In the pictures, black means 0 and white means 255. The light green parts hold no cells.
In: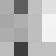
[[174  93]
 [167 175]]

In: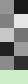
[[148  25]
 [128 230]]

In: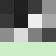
[[45 32]
 [56 28]]

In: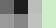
[[107  30]
 [156 135]]

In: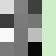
[[219 129]
 [ 60 123]]

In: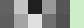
[[ 98 196]
 [ 94 164]]

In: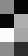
[[138   4]
 [  6 175]]

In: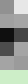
[[145 231]
 [160 165]]

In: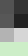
[[83 52]
 [87 34]]
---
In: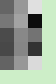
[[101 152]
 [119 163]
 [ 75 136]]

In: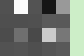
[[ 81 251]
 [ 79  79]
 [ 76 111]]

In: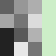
[[ 97 151]
 [166 117]
 [ 34  89]]

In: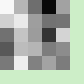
[[248 181]
 [208 234]
 [113 196]]

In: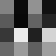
[[131  10]
 [ 90   8]
 [ 55 235]]

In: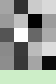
[[165  48]
 [154 193]
 [ 84 254]]

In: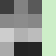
[[ 61 130]
 [137 140]
 [205 177]]

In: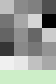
[[192 138]
 [116 167]
 [100 144]]

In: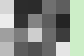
[[214  44]
 [236  50]
 [159 125]]
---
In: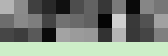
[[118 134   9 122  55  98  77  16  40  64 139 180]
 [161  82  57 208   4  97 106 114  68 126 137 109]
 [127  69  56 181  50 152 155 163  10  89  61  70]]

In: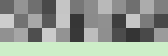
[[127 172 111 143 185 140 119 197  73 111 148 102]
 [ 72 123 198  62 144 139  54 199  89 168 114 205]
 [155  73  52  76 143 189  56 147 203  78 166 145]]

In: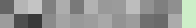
[[143 127 145 189 155 153 178 121 173 128 196 181 101]
 [171 106 111 156 147 168 157 153 164 139  57  78 156]]

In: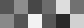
[[113 221 108  71 141  85]
 [209  41  86 242  84 137]]

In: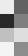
[[ 98 236]
 [127  40]
 [222 192]
 [140 244]]

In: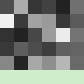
[[112  34  66  54 172  78]
 [ 90  56 154 162  58 241]
 [116 235 156  71  34  50]
 [100  96  62  77  94  57]
 [105 182 142 168  36 135]]

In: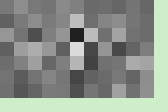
[[103 116 102 109 106 128 138 116 120 142 120]
 [108 117 140 133 110 189 134 123 140 122  97]
 [108 114 163 112 188  32 149 127  78 115 150]
 [125 100  73 149  71 218  96 151 173 157  96]
 [164 170 117 113  66 181 127 103 159 129 109]
 [141 100 120 107  98  70 118 133 115  92 115]
 [143 113 160 104 117  79 120 122 100  86 112]]

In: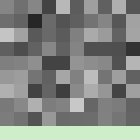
[[ 86 175  96 159  92 184  67 134 112 133]
 [162  87 133 115  95  83 106  38  99 110]
 [164  98 155 170 128  91 105  89 162 196]
 [ 51  79  80  80 132  97 135  98  77  95]
 [181  81 136 141 148  67  67 143 130 127]
 [ 97 158 116 188 129 166  97 116 157 152]
 [159  68 150 172 138  62 100  66 160 176]
 [ 98 124 128 102 200 130 125 176 136 121]
 [100 117 129 109 108 106 152  83 114 124]]

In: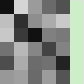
[[ 81 106 155 213  17]
 [201 171 142  47 191]
 [121 128  17  58 200]
 [131  67 134 184 114]
 [ 34 113 108 172  77]
 [ 84 156 106 159 152]]
